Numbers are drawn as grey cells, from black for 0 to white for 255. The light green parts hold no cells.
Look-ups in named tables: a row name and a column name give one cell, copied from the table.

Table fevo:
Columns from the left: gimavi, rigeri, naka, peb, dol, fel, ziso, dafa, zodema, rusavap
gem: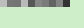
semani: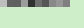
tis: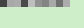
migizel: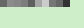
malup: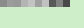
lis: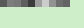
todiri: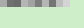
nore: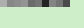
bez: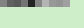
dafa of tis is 168
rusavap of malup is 72
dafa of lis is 146
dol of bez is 36
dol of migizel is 95
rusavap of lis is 100
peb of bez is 116

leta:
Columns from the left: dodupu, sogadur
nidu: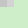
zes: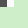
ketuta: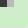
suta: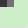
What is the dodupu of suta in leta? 54
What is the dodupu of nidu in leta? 197
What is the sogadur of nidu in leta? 211
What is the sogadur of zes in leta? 251
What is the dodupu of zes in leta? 82
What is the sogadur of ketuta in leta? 186

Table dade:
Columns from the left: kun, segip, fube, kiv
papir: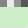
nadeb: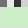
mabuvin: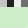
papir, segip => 235
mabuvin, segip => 34
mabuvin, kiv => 111
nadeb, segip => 234
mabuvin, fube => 237
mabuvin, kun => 195
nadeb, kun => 113
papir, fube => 145
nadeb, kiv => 209
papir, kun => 132
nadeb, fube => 53
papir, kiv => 88

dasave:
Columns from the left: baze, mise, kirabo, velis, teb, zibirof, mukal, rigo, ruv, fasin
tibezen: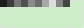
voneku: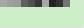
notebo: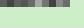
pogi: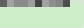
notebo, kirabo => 96
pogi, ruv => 133
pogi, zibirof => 68
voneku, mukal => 167
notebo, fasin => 108
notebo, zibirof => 166
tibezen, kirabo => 118
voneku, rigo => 36
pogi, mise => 162
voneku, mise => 159
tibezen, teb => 139

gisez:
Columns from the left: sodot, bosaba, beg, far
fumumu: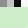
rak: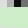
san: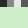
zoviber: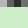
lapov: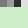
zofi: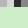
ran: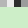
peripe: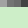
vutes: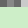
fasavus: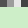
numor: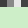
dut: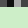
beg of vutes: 107
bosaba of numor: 136
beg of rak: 15
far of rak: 111
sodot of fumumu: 142
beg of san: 230
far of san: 89
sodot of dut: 81

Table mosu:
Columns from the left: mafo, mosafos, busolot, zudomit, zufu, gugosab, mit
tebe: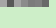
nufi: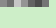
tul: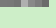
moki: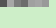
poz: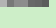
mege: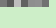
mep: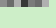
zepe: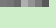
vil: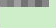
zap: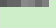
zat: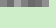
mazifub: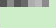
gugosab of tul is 125
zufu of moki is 160
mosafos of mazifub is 139
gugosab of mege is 144
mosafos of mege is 89
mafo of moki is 84
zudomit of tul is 175
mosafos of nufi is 110
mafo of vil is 140
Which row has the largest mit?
mep

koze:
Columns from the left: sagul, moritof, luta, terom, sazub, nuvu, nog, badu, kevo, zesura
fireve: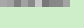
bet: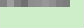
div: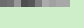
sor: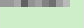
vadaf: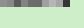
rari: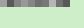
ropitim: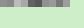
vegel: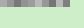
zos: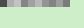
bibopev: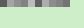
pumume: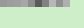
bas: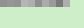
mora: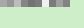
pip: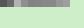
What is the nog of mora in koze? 240
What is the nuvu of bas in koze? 143
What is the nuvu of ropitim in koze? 87
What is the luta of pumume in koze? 159
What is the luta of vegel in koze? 120
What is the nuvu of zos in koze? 185
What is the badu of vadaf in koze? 182
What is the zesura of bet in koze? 125
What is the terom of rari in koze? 152
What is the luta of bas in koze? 146
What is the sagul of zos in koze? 75
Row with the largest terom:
bas

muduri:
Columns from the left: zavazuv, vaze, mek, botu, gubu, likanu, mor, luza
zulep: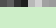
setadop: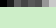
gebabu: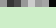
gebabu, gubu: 204
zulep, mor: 161
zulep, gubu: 184
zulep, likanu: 209
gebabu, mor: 165
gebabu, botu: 152
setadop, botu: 69
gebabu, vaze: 54
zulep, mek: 50
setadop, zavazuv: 1
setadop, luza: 202
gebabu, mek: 76
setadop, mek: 94
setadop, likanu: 80
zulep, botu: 30

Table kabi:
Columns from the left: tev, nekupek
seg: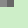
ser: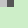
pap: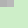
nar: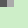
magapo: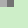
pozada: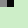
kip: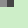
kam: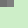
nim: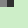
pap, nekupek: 185
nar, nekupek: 171
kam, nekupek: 127
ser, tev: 196
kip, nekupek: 69
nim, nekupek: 48
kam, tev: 114
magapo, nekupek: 115
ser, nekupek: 86
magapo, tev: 173
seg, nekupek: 103
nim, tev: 132
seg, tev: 137
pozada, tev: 138
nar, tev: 89

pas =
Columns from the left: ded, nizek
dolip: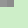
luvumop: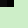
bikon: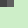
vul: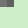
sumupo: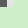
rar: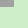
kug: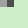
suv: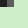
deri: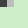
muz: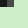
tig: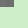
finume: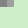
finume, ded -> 131
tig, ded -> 113
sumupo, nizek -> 229
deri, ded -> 64
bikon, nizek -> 96
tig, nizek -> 109
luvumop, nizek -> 1
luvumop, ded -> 12
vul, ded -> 115
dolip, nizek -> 140
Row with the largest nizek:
sumupo

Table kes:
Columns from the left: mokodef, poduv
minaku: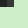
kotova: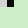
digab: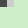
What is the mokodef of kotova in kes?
211
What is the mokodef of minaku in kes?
35
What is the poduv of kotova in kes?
10
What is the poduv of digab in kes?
205
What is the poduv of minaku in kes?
56
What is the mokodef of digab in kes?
73

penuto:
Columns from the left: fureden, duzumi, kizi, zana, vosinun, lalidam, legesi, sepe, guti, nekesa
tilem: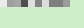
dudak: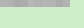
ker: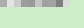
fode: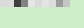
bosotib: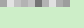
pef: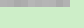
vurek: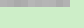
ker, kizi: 203
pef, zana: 173
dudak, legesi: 181
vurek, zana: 173
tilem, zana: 78
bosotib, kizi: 194
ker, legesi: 160

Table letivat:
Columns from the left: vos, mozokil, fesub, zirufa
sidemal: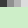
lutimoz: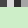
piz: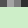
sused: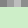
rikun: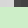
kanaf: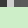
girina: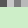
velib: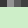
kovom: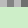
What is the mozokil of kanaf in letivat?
207
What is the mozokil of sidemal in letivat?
144
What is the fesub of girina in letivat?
126
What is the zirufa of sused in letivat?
141
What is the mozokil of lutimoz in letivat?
219
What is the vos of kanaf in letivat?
57
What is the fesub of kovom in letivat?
186
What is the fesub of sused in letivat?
189
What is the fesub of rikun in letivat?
73
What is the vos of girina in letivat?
87

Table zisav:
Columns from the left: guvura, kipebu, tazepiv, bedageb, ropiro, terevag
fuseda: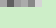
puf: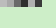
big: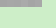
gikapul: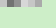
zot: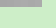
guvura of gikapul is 197
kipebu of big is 167
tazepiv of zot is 170
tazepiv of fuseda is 157
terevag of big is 168
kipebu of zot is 168
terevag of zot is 171
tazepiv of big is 166
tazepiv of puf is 106
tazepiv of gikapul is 146
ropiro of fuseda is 136
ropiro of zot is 169
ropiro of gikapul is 198
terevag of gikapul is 170

